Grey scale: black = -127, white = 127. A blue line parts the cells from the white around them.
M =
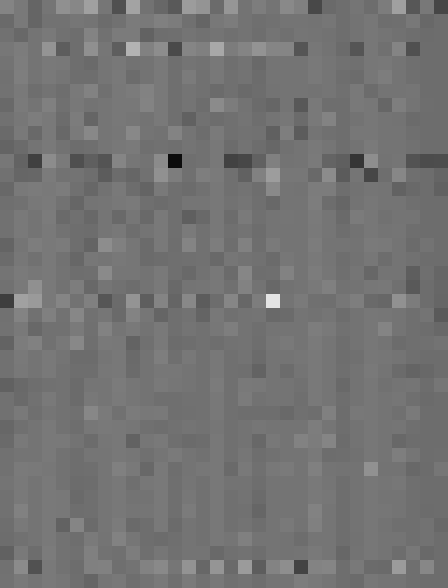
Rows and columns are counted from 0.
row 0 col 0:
4
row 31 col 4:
-6
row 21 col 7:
-41
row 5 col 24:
-17
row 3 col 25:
-42
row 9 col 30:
-18
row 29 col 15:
-7
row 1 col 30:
-23
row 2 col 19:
-11
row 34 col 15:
-7
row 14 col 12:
-16
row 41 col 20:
-11
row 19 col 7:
10
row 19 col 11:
-6
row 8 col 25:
-12
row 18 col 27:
-18
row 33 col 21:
-11
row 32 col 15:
-7
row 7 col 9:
-7
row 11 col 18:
-30
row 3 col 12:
-53
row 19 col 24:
-16
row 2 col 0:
-14
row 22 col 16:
-15
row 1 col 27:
-17
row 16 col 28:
-10
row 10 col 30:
-18
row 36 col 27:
-9
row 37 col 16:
-15
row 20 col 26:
-8
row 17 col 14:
-14
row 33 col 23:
-11
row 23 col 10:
-12
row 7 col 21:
-39
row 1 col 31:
-18
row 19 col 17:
6
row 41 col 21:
-2
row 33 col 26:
17
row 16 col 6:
-18
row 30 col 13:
-11

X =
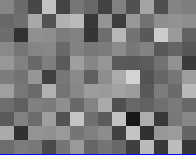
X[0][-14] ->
5
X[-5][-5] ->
28
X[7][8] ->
-48
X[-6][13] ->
29
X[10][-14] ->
-17
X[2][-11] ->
14
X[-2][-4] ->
-79
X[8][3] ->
30
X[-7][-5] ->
-38
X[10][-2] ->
60
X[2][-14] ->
-18
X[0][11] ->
-48
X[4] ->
[23, 1, -22, -1, -37, 30, 6, 22, -37, -38, -35, -13, 17, -68]
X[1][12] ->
18
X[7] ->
[-17, -31, 0, -4, 14, -22, 4, 41, -48, -23, -29, -15, -5, -22]
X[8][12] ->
-7
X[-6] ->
[-3, -12, 21, -63, -8, 10, -31, 13, 43, 83, -44, -25, -9, 29]
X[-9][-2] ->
26
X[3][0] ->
9
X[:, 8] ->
[1, -65, 55, 11, -37, 43, 34, -48, 65, -63, -23]
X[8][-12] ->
-19
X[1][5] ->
58
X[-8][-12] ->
5
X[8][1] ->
1
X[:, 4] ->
[-59, 48, -3, -22, -37, -8, -11, 14, -44, 25, -10]
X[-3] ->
[-36, 1, -19, 30, -44, 67, -16, -36, 65, -102, 45, -70, -7, 7]
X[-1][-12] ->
-7
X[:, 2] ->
[-56, 40, 16, 5, -22, 21, -20, 0, -19, 19, -7]
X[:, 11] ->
[-48, 14, 76, -38, -13, -25, -3, -15, -70, 23, -71]
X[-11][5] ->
-9
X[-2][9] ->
67

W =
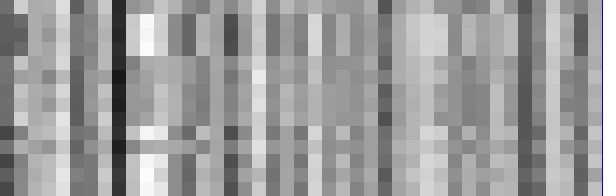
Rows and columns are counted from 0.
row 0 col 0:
-16
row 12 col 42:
34
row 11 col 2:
51
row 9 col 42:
68
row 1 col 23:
6
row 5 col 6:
24
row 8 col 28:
26
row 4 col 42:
43
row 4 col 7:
56
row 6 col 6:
20
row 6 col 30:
62
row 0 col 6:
16
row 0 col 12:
49
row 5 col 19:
24
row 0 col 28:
28
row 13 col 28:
35
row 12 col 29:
68
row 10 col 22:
64
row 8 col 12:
47
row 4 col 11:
48
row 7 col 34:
5
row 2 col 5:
-4
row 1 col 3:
33
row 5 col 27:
-2
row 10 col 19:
22
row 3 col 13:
-24
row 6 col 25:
18
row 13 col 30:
84
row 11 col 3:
59
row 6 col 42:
45
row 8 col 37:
-41
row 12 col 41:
-30
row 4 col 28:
44
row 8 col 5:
-32
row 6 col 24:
25
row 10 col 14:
6
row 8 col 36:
18
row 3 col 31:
78
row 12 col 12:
14

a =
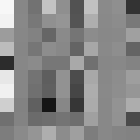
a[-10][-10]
119
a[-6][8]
8
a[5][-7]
-33
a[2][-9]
7
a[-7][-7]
13
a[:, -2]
[15, 12, 9, 14, 8, 13, 14, 19, 18, 4]
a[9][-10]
-2
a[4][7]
7
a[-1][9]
2
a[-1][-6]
12
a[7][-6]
7
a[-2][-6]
-11
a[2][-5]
-10
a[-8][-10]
28
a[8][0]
-15
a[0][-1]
-76
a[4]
[-83, 7, 11, -8, -8, 41, -15, 7, 8, 3]
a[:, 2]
[-13, -7, 2, -9, 11, -12, -15, -31, -20, 21]
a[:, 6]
[65, 46, 12, 39, -15, 40, 45, 43, 32, -2]
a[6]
[112, 6, -15, -31, 18, -57, 45, 9, 14, 22]
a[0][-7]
67
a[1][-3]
9
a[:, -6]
[15, 21, 10, 8, -8, 18, 18, 7, -11, 12]
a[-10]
[119, 7, -13, 67, 15, -45, 65, 10, 15, -76]

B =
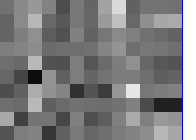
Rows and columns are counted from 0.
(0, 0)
-14
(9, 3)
-74
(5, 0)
-25
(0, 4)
-50
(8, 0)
40
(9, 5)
-5
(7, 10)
-52
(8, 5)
0
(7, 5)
-13
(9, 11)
55
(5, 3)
19
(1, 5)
-8
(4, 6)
-42
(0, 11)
-11
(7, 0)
-17
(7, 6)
-17
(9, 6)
-25
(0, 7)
35
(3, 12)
-16
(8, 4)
-57
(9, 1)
-2
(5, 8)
-3
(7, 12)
-94
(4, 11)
-40
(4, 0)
-17
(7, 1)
-20
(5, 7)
-12
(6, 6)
-43
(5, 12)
-28
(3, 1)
4
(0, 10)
-12
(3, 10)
-8
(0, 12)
-14
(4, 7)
-20
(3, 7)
5

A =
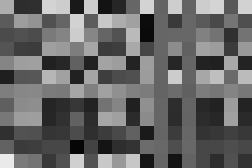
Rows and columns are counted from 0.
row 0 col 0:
45
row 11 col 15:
-82
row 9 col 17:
-71
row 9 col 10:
-101
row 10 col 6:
-60
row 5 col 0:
-96
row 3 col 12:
12
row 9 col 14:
-76
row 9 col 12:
-67
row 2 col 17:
-12
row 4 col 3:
-94
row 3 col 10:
-57
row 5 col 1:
-41
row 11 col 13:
-28
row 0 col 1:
-82
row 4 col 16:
40
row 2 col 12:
-24
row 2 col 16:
-79
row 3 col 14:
34
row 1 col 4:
-26
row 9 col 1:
-45
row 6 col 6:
0
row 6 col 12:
-19
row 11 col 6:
-45
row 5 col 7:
-65
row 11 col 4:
-47
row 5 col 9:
-47
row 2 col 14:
1
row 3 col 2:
-67
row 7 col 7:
-12
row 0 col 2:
-80
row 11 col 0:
106
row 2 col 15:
-12
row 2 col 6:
6
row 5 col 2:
-40
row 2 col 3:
-5
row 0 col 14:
77
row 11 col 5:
80
